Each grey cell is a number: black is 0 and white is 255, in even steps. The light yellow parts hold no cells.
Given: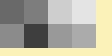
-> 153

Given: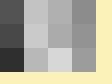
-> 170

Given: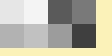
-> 156

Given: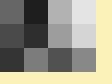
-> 157

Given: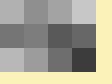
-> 89

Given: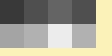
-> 236

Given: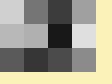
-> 24

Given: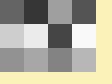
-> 69
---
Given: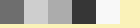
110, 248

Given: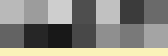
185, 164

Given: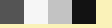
84, 18

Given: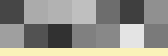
70, 122

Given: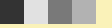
51, 178

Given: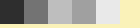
46, 233

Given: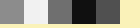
140, 80
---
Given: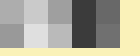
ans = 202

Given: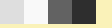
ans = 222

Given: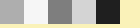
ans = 212

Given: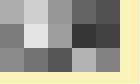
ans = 205

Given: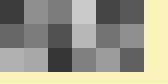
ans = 184

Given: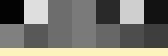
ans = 205

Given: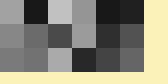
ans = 170
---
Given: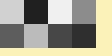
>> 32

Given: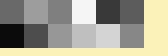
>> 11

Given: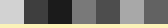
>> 26

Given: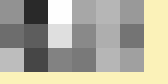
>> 41

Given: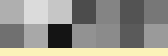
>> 19

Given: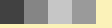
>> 65
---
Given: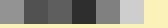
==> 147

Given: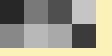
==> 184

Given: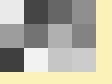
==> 234

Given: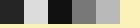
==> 185

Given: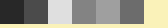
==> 159

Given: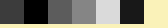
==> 133

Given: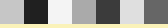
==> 223

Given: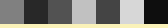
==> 193

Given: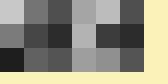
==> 187
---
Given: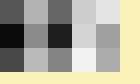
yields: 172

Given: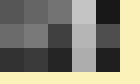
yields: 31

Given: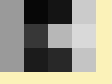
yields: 196

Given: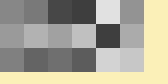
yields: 199

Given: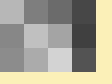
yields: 84

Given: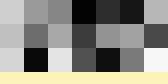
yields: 248

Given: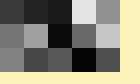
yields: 79
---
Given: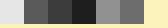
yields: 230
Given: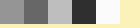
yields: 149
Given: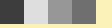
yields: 61
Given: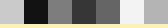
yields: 202
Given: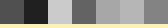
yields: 80
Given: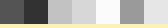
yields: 84
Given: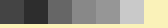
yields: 68
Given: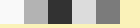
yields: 249
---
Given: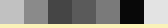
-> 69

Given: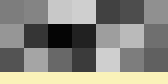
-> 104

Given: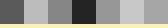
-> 134

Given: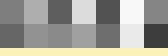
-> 138

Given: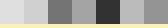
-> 117

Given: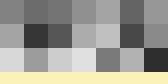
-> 204
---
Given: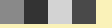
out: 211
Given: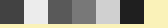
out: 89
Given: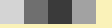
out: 58
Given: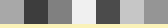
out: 128
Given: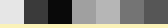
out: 9
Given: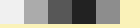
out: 87
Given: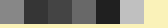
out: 68
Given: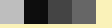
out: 68
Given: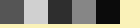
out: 46
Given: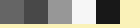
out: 151
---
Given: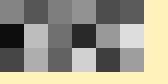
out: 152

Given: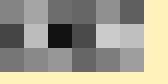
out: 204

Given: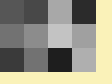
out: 195

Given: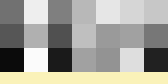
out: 161

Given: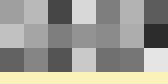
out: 173

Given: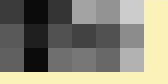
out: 81

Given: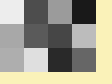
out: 70

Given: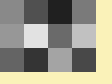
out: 106
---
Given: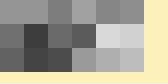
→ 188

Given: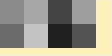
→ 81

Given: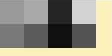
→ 83

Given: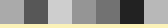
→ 184

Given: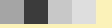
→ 222

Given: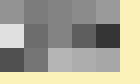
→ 167

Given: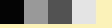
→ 228

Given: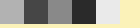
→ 234
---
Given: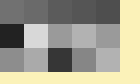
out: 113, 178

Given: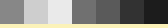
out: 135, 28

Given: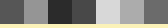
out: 86, 107

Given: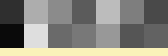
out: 47, 98

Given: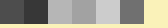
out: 77, 112

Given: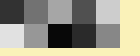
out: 50, 135

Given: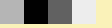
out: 181, 237

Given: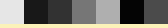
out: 230, 75
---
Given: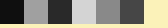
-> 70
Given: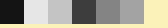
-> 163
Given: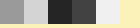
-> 240
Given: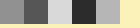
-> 182
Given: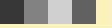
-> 96
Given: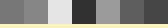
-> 70
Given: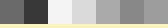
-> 157
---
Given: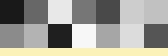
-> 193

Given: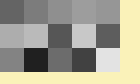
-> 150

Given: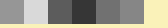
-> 134

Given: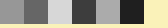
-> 31

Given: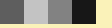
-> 23

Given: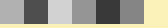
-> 133

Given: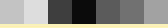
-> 162

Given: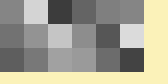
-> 133
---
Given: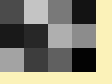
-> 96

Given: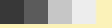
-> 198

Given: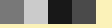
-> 24

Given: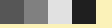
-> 225

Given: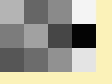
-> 145

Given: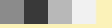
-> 184
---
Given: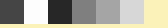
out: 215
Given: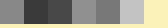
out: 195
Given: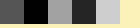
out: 206
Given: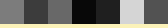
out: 82
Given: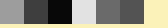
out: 83
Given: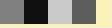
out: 93
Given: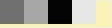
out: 231
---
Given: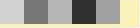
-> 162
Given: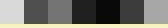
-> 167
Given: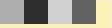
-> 99
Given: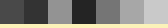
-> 201
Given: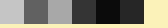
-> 38
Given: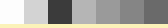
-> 106
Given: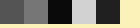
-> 32
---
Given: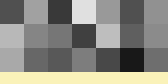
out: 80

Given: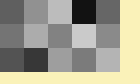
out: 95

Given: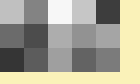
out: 192

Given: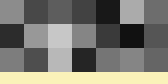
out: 140

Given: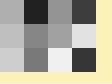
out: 175

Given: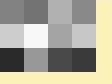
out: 130

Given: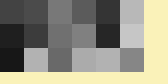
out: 67

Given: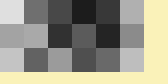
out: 223

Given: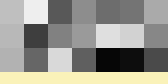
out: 191

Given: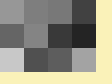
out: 151
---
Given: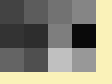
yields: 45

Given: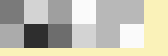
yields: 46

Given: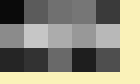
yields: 198

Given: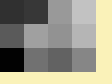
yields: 160

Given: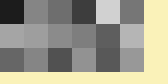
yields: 158

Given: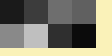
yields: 191
